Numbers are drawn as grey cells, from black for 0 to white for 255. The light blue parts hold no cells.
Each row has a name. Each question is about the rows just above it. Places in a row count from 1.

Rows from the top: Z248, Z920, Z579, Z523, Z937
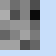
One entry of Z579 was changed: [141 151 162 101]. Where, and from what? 3, [151]
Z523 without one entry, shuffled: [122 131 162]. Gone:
[101]
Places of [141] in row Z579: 1
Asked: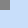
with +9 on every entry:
[140]
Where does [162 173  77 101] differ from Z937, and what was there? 2, [162]
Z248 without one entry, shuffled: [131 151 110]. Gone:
[77]
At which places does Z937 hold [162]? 1 2

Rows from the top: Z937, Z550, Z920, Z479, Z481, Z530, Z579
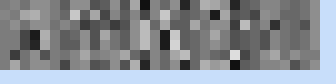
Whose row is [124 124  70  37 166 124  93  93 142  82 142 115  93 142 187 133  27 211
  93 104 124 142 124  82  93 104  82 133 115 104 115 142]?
Z481
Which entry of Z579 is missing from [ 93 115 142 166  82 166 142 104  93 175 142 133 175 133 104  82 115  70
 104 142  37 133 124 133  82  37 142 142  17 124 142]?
[154]

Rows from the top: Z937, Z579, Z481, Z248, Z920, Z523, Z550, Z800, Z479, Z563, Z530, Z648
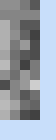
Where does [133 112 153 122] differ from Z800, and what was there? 1, [143]
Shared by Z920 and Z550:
[122]
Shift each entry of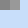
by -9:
[124 144]
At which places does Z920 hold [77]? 4
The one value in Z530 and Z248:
[100]
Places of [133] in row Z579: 1 2 3 4

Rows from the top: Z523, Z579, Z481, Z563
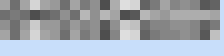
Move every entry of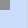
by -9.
[135]
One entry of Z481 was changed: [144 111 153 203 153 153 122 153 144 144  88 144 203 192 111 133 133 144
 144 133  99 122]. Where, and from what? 9, [133]
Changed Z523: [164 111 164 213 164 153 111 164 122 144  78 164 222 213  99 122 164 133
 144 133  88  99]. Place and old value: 12, [173]
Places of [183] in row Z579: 9 11 15
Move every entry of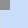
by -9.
[135]

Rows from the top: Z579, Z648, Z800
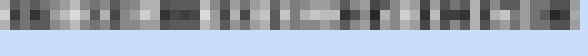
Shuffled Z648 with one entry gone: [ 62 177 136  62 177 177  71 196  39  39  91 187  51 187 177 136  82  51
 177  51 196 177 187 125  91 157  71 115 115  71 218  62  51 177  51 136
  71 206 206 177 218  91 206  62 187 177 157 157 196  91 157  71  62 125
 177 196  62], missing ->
[168]
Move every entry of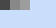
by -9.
[ 62 127 148]
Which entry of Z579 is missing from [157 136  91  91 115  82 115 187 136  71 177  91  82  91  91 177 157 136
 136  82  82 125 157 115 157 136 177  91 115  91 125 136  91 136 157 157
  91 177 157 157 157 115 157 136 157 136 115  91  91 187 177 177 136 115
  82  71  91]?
[103]
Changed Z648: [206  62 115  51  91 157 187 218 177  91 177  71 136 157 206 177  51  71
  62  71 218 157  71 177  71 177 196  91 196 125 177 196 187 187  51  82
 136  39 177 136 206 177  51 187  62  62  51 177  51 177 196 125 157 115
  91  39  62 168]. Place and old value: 49, [62]
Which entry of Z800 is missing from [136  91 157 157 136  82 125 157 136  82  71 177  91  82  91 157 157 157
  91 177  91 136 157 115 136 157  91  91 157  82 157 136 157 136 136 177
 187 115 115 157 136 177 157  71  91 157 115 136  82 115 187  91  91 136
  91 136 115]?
[148]
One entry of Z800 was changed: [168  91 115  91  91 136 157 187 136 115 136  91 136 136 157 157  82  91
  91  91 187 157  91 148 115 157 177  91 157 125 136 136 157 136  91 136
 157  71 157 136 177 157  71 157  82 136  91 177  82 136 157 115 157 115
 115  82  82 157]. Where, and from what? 1, [177]

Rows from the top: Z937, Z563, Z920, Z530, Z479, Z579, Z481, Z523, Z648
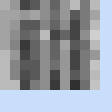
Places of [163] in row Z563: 1 2 4 10
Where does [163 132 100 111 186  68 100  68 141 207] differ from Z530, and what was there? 2, [141]
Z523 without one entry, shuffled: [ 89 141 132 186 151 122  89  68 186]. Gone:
[77]
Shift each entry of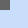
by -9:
[91]
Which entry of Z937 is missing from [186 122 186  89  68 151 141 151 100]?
[175]

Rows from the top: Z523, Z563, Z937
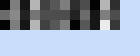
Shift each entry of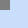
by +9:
[135]
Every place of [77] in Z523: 9
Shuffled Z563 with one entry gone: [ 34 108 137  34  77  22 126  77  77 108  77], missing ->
[117]
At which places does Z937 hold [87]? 6 9
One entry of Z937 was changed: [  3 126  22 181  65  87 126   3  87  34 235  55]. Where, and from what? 10, [22]

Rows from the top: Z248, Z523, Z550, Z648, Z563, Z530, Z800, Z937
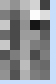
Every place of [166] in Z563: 3
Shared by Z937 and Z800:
[114]
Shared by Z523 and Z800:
[93]
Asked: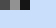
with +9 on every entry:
[ 83 155  30]

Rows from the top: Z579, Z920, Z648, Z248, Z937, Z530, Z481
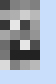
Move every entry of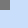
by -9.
[110]
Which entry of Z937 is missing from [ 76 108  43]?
[230]
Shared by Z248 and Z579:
[139]
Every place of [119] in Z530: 1
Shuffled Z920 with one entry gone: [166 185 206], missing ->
[175]
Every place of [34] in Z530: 2 3 4

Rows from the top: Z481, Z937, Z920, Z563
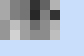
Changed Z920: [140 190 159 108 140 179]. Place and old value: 1, [150]
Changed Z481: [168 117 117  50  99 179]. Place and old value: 2, [128]
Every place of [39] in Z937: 4
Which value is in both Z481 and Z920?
[179]
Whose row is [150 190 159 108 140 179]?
Z920

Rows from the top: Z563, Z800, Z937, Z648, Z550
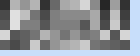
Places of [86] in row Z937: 1 5 9
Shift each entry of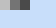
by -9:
[182 107  65]

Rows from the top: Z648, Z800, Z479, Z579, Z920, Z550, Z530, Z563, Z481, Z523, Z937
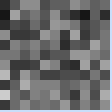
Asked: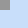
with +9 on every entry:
[160]
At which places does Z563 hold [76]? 7 8 11
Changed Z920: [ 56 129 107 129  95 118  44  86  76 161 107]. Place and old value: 11, [118]

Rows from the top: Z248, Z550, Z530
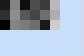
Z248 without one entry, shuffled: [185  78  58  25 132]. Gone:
[15]
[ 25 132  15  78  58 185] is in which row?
Z248
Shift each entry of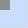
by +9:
[151]

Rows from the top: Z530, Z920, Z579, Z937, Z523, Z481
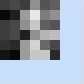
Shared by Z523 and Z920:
[156]
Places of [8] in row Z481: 2
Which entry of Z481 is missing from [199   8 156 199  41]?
[20]

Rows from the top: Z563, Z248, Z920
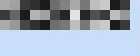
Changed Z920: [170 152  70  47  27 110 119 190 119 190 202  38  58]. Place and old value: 12, [27]
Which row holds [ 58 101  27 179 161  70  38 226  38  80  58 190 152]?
Z248
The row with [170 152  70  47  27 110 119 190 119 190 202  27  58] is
Z920
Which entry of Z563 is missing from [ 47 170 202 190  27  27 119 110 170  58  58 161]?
[130]
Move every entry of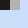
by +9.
[ 36 188]

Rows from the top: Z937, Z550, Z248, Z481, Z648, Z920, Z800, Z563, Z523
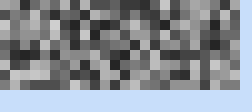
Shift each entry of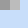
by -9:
[146 179]
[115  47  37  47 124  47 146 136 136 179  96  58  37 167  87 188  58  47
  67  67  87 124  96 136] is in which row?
Z920
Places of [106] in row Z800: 13 15 24

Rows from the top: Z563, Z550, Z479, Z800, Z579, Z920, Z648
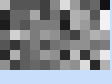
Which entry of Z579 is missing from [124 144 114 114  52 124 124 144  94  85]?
[73]
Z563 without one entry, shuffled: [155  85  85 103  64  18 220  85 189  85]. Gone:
[135]
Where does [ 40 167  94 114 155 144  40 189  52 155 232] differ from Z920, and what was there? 2, [177]

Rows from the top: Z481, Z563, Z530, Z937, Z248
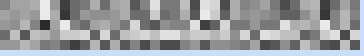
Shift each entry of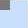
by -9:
[111]
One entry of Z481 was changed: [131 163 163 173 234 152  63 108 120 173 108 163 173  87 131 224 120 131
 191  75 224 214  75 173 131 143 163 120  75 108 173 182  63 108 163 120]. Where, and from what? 18, [120]
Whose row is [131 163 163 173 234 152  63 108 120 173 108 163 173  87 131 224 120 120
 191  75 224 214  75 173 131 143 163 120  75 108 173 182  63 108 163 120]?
Z481
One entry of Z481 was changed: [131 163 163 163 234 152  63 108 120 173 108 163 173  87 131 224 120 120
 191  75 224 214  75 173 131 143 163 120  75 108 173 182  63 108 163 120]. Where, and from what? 4, [173]
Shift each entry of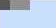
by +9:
[ 96 152 152]

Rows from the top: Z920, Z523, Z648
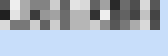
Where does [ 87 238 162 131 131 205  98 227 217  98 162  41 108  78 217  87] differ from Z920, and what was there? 3, [171]
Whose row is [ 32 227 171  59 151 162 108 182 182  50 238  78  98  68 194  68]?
Z523

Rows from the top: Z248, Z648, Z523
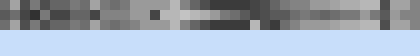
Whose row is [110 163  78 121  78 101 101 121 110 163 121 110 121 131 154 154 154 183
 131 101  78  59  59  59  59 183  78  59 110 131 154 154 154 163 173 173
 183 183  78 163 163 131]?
Z523
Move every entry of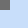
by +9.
[119]
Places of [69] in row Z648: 3 6 7 10 16 26
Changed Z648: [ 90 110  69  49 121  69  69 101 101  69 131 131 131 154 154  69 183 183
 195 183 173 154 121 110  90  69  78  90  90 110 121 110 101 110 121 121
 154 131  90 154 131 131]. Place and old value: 38, [121]
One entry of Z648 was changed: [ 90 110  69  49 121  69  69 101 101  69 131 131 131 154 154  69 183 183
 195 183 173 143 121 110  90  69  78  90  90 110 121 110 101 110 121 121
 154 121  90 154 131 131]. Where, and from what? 22, [154]

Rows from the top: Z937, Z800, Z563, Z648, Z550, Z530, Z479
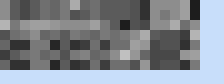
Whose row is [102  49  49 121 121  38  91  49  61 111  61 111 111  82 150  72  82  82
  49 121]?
Z479
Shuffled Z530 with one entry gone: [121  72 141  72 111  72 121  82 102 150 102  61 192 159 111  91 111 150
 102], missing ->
[130]
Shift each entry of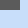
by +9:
[100 100]
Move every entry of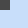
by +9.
[81]
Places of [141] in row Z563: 7 8 9 16 17 20

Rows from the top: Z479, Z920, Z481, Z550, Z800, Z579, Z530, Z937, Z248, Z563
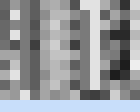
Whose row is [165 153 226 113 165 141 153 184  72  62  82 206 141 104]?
Z563
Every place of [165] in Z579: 1 2 5 8
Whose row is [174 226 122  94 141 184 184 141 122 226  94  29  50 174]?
Z937
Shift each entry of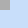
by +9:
[183]
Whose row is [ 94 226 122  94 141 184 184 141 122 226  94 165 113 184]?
Z920

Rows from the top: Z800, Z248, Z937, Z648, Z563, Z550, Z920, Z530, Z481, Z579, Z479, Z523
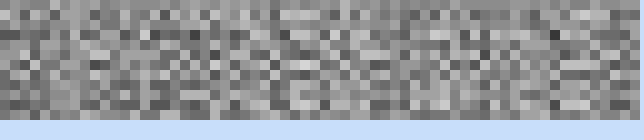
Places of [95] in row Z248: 3 6 10 28 34 42 44 48 54 62
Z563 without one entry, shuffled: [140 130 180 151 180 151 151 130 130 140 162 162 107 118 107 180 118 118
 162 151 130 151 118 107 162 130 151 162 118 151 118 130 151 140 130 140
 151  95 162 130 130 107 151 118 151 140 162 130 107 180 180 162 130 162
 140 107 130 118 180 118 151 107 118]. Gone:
[171]

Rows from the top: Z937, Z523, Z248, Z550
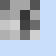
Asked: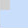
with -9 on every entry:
[199]
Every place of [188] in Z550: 2
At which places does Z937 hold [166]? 2 3
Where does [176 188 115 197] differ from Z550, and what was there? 4, [208]
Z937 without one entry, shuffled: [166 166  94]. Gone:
[83]
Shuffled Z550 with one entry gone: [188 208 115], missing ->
[176]
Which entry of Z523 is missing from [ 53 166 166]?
[155]

